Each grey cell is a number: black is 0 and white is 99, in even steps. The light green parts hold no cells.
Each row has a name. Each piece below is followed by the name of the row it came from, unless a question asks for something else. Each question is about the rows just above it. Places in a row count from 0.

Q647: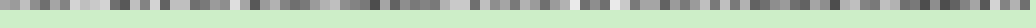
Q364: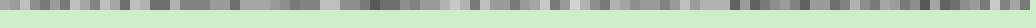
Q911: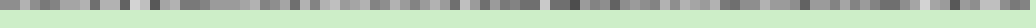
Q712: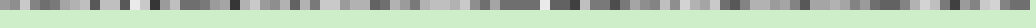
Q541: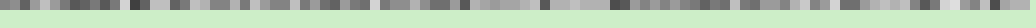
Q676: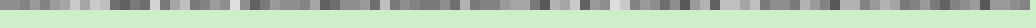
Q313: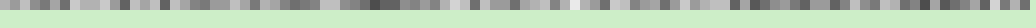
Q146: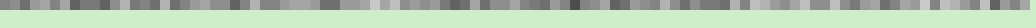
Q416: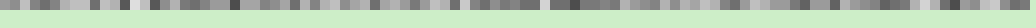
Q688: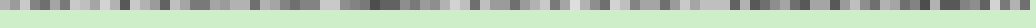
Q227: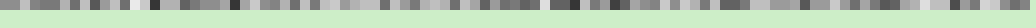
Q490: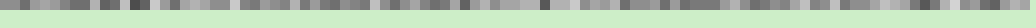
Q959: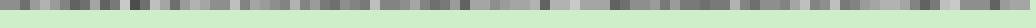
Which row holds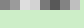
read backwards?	Q541
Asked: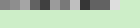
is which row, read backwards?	Q227
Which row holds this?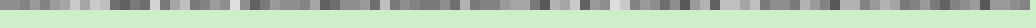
Q676
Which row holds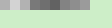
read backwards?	Q416
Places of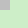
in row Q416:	2 7 8 10 14 33 43 70 75 98
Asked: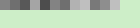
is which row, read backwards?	Q313
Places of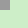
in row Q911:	21 22 23 34 40 42 44 47 49 58 63 70 77 78 81 82 86 94 96

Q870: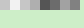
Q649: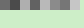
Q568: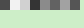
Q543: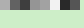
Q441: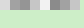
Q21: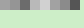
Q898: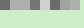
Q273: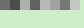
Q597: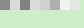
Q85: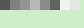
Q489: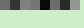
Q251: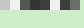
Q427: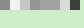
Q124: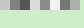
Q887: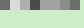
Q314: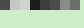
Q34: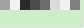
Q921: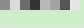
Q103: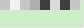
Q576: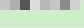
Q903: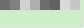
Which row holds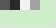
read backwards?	Q543
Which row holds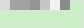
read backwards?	Q427

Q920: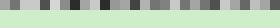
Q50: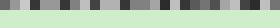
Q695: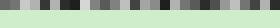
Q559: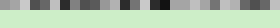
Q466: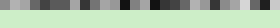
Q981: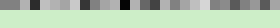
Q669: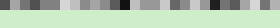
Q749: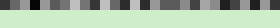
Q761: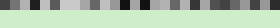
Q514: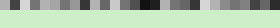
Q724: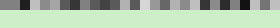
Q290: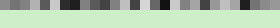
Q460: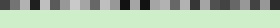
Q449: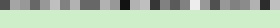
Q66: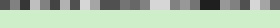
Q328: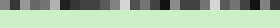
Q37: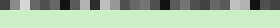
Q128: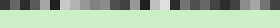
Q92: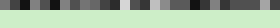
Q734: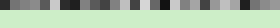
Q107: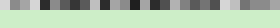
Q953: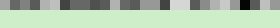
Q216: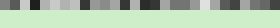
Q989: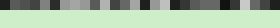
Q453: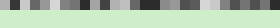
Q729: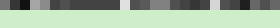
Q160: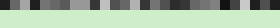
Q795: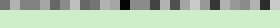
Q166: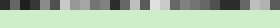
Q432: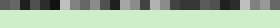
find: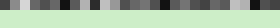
Q37
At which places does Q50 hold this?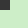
3 6 12 18
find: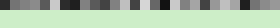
Q734

